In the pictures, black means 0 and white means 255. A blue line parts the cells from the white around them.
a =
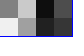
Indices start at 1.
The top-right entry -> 77
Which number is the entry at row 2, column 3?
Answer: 33
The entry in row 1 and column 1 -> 129

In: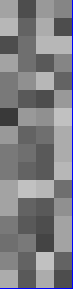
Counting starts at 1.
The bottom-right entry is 77
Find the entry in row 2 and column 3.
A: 172
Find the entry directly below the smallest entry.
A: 153
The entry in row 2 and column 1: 183
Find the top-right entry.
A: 133
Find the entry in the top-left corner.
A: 163
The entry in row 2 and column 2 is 99
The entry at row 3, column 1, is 77
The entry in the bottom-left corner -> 172
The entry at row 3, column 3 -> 183
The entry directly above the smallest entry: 121
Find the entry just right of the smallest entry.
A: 153
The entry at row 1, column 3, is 153

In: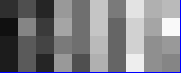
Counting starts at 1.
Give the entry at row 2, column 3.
58
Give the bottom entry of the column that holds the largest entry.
133
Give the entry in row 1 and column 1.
47
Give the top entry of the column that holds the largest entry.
186
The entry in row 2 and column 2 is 133
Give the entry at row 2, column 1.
16
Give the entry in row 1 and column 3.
37
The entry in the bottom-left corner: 28
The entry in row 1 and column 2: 79

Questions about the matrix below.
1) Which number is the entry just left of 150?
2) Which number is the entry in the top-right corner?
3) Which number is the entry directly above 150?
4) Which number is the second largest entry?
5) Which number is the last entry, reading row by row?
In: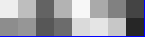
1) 141
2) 68
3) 190
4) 238
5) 38

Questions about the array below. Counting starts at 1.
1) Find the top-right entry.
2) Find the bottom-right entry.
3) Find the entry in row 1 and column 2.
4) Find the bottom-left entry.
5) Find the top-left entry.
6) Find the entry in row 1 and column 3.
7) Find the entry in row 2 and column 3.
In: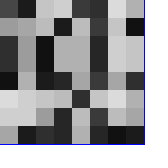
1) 177
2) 27
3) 27
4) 166
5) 70
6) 197
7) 188

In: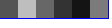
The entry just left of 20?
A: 51
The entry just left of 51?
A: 103

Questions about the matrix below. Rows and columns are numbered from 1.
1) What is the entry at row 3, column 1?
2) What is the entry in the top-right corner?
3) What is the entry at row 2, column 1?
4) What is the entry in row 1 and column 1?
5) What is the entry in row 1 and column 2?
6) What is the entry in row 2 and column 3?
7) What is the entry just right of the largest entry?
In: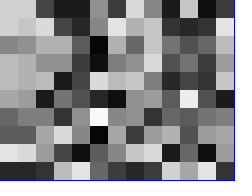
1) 135
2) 60
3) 209
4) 209
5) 209
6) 218
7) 135

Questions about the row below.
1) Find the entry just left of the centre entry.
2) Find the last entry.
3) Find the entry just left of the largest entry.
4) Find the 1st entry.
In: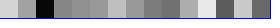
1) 191
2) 104
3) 173
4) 212

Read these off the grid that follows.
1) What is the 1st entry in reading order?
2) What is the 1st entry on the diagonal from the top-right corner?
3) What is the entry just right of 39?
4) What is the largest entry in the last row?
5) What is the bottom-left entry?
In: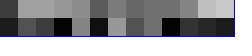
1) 61
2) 200
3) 27
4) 152
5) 27
